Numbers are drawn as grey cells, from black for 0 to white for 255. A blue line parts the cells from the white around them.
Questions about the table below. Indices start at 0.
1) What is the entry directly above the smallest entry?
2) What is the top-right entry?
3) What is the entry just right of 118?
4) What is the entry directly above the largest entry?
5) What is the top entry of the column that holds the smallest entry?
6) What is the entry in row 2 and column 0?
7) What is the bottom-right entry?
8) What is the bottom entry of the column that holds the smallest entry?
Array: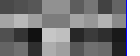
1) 159
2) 100
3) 66
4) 124
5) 87
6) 80
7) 33
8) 46

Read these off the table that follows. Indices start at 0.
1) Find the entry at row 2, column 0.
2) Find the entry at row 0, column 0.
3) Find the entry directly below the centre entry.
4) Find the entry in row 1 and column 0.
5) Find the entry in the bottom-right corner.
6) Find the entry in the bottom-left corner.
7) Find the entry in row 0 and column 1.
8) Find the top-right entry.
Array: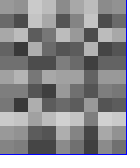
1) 168
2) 153
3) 153
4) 106
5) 112
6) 132
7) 146
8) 146

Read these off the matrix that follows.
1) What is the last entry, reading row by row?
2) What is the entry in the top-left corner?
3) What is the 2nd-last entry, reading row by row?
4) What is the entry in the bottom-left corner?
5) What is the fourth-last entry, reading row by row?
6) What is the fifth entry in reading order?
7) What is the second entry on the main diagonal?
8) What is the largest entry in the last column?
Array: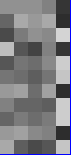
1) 197
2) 145
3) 86
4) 169
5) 94
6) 53
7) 169
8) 212

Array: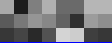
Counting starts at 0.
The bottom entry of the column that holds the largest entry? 212
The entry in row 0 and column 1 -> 28
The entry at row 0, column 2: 127
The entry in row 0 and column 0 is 169
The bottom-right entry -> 55
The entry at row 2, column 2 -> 41
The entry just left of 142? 156

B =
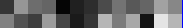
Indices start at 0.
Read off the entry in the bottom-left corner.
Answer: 129
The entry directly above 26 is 32
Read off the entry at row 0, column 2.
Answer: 109
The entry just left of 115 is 75
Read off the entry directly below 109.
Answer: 61
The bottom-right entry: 182
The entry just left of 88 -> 115
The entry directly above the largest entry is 162

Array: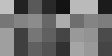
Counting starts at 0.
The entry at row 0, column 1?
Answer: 34
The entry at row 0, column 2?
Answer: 89
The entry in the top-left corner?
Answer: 193
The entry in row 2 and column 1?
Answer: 63
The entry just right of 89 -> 41
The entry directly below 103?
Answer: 96
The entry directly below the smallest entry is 172
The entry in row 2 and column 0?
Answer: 159
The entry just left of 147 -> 153
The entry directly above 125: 27
